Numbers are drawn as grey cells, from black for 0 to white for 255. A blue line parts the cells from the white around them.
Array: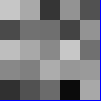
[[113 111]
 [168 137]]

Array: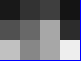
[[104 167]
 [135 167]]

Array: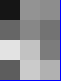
[[135 115]
 [194 124]]

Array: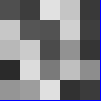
[[ 85  82]
 [203  75]]

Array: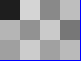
[[146 202]
 [204 161]]

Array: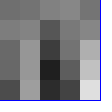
[[131  86]
 [150  61]]

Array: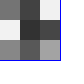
[[ 50  70]
 [ 88 163]]

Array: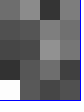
[[ 85 126]
 [ 73 145]]
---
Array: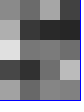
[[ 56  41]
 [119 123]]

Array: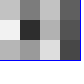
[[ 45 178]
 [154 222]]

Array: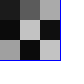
[[195  15]
 [ 11 195]]

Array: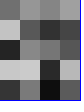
[[ 88  50]
 [136 118]]

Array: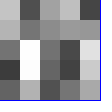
[[117 140]
 [254 114]]

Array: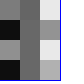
[[104 147]
 [104 233]]

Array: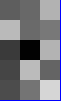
[[106 120]
 [  2 179]]

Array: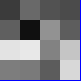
[[ 16 146]
 [232 130]]

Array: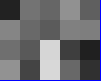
[[105  91]
 [ 89 214]]
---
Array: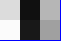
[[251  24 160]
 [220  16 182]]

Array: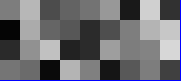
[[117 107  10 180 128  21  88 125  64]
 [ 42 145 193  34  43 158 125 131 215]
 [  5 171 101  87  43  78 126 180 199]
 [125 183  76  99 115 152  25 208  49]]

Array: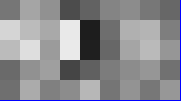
[[111 171 128 140 183 117 147 119 151]
 [106 145 159  69  96 124 140 150 113]
 [187 222 155 234  31 103 165 186 150]
 [213 187 169 233  29 110 176 180 126]
 [118 165 145  76  98 132 140 119 103]]

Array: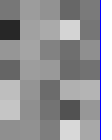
[[143 145 126 216 168]
 [197 143 115  82 151]
 [190 148 108 176 180]
 [101 157 153 107 114]
 [150 164 130 111 143]
 [ 39 161 170 212 118]
 [119 156 146 103 122]]

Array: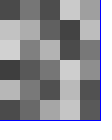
[[ 75 105 166 197  89]
 [183 121  80 186  81]
 [ 62  88 118 206 142]
 [209 128 179  75 120]
 [194 173  96  67 189]
 [ 74 118  77 202 159]]

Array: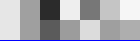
[[230 159  91 156 220 159 174]
 [230 160  43 238 119 197 246]]

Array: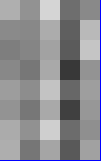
[[174 118 165  89 161]
 [171 145 207 108 143]
 [147 119 169  64 151]
 [157 141 195 103 158]
 [136 119 169  56 147]
 [126 133 162  91 197]
 [138 136 172  95 185]
 [175 146 213 110 137]]

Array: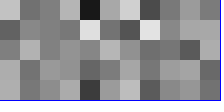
[[175 120 141 171  60 155 189  91 137 150 114]
 [173 115 153 146 102 124 166 119 157 164 105]
 [127 178 129 147 134 182 145 111 118  90 173]
 [ 98 136 128 120 223 115  84 227 136 167 168]
 [194 113 127 181  24 168 208  75 121 155 123]]
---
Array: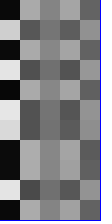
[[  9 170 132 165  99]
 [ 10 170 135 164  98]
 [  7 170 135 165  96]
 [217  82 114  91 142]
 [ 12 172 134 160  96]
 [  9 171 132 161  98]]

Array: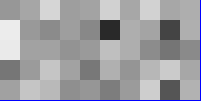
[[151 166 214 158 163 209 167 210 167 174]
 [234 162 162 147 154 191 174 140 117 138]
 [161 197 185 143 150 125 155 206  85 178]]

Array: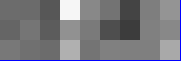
[[108 107  87 246 136 115  68 126 148]
 [120 112 108 176 116 128 127 127 169]]

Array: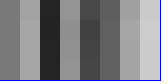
[[121 162  36 149  72  94 160 202]
 [121 165  36 145  68  96 164 203]]

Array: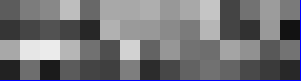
[[ 92 124 136 190 104 168 168 174 152 168 197  68 114 156 122]
 [168 230 235 182 113  79 210  99 150 114 110 164 145  88 115]]

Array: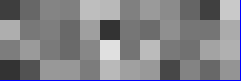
[[ 62 103 132 128 190 185 128 154 139 101  64 201]
 [125 154 122 106 135 224 116 187 121 113 163 176]]

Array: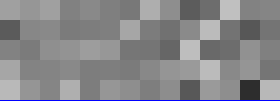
[[160 150 160 129 137 127 120 174 142  92 109 192 130 133]
 [130 123 143 147 157 151 118 117 102 190 105 109 145 128]
 [185 149 133 175 125 150 142 126 141  88 154 142  45 184]]

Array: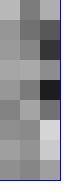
[[184 124 174]
 [154 134  53]
 [151 123  29]
 [143 138 213]
 [143 134 159]]

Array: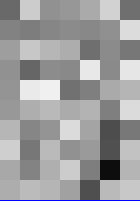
[[105 204 145 151 170 210 111]
 [158 199 182 173 111 139 119]
 [148 234 240 113 127 170 181]
 [182 134 148 219 164  77 120]
 [168 131 175 204 126  13 181]]
